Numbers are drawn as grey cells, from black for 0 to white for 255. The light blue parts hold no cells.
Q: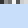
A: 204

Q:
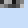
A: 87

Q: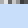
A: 62

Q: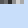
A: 210

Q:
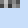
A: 152

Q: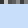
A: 64

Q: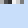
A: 206
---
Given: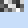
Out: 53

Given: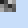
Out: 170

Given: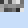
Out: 172

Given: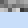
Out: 199

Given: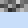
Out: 188

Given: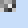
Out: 207

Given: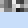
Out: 217

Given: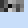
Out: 94
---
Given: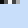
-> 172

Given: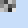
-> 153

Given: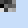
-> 140

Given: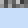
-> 99

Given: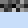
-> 92

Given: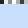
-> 196

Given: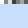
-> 93
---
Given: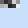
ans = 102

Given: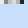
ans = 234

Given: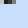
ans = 196

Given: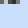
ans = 105

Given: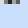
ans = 220

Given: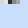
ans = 216

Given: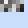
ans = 84
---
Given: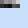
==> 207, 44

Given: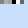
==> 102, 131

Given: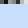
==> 227, 90

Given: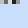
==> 148, 192

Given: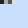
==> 224, 34

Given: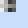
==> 89, 239

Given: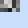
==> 123, 81
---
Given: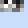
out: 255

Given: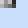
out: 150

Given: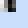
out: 135

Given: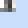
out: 145

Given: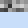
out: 148

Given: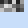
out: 224

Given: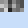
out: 172
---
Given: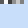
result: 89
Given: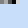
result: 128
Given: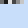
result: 110
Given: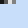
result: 23
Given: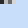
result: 42
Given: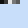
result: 14
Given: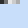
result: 45
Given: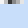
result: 245
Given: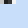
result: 200
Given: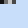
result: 18
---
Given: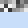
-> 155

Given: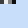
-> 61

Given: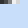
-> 49

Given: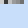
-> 206

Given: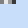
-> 128

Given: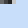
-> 106

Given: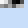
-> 246

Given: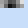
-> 160

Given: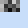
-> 165
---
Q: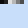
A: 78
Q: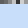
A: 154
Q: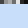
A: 15
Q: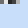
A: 180
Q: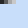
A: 200
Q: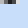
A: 224
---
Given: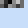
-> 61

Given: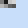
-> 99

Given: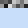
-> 131

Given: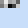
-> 65

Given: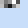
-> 136

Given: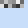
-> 53

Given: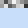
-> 216

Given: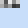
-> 53
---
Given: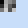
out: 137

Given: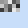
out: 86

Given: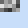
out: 210

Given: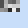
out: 96

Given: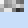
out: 121

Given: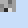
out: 106
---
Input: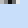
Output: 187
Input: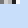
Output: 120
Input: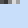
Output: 82
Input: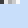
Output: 61
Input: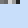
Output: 119
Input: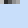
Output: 193
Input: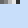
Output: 103
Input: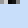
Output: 152
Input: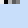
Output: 236
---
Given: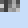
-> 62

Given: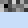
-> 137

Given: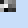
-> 177

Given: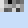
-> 140

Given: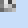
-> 231

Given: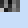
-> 124
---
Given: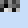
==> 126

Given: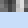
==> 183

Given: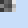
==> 87

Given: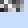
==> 147

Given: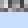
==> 182

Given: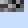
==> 129

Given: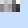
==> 148
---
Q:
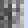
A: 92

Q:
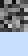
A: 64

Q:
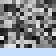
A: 93

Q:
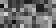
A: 48

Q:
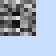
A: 94
